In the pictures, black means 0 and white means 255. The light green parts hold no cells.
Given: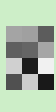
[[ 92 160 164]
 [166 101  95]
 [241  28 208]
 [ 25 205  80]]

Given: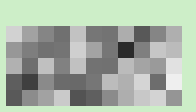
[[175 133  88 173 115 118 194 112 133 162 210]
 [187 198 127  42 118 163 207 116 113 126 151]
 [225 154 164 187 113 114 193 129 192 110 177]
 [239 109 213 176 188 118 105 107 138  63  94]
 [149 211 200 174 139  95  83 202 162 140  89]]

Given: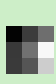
[[110  60   3]
 [248 113  57]
 [205  85  58]]

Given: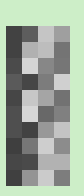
[[159 197  93  66]
 [116 189 177  66]
 [118 135 213  75]
 [208 124  70  90]
 [114 165 199  70]
 [128 104 214  79]
 [195 152  66  79]
 [140 206 119  63]
 [178 178  74  71]
 [125 203 148  64]]

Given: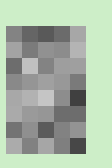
[[167 107  89 101 131]
 [180 140 145 123 163]
 [159 158 131 192 109]
 [122 152 160 149 137]
 [ 64 141 197 178 168]
 [109 109 150 154 170]
 [147 130  91 143 115]
 [ 71 127 166 129 171]]

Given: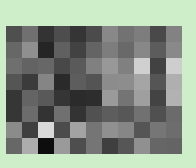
[[130  73 125 114 136  75  53  77  51 112  79]
 [137  92 136 105 125 100  66  96  37 143 103]
 [206  66 208 128 152 128  90  72 103  99 111]
 [175  85 165 141 140  84  93  42 133  59  85]
 [178  67 159 116 154  45  43  53  89 100  54]
 [107  80 113  87  93  81  51 112  51 108  54]
 [109 118  85 134 144 117 163  76 217  63 139]
 [100 102 144  86  63 117  78 154  13 173 103]]

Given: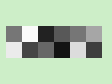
[[166 118  88  34 250 118]
 [ 62 220  19 103  69 235]]

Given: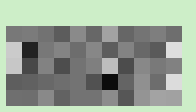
[[110 126 116 102 162 103 138  92 114 123 120]
 [222  90 104 131  93 135 109 132 120  34 203]
 [129 121 136  76 189 127 115  77 130  72 199]
 [220 109 144 100  12  81 115 110 104  97  94]
 [161 163 148  86 140 115 115  98 137 110 111]]
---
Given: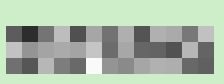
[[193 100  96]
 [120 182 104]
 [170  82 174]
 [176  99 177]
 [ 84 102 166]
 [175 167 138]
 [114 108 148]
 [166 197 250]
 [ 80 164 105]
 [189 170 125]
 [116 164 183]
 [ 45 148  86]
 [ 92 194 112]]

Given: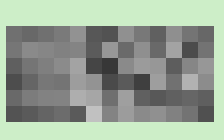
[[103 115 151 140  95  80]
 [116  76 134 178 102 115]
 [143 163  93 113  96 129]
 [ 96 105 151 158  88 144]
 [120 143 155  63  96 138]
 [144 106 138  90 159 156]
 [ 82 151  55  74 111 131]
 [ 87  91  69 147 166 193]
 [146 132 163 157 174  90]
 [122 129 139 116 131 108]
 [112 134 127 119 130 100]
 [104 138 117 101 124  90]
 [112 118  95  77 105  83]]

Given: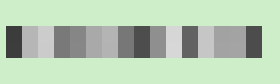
[[ 76  76]
 [163 164]
 [162 163]
 [198 198]
 [ 98  98]
 [214 215]
 [143 143]
 [ 77  77]
 [119 119]
 [180 179]
 [169 169]
 [134 135]
 [121 121]
 [204 203]
 [182 182]
 [ 60  61]]

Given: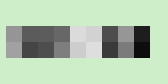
[[ 29  13]
 [150 123]
 [ 77  58]
 [210 222]
 [219 205]
 [103 126]
 [ 92  78]
 [ 91  69]
 [149 161]]

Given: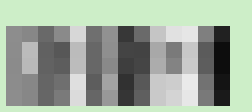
[[ 33  13  13  20  26]
 [127  91  93 114 121]
 [230 199 202 234 231]
 [225 122 131 205 212]
 [197 168 172 201 201]
 [106  67  69  88  95]
 [ 55  68  62  49  53]
 [145 143 137 163 152]
 [111 103 103  93 102]
 [215 187 188 223 219]
 [138  87  93 111 122]
 [105  97  98 101 102]
 [135 187 185 135 135]
 [141 140 139 140 141]]

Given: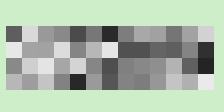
[[210  48  36 234]
 [162 132  96 176]
 [117  95 179 196]
 [161 100 143 151]
 [168  81 136 125]
 [125  81 128 131]
 [ 42 229  79  86]
 [119 183 134 154]
 [ 75 133 212  40]
 [137 220 166 130]
 [153 162 228 196]
 [217 163 207 157]
 [ 94 231 137 183]]

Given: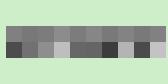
[[129 195]
 [121  75]
 [131 180]
 [121  60]
 [134 101]
 [124 103]
 [140 190]
 [124 142]
 [120 113]
 [128  76]]
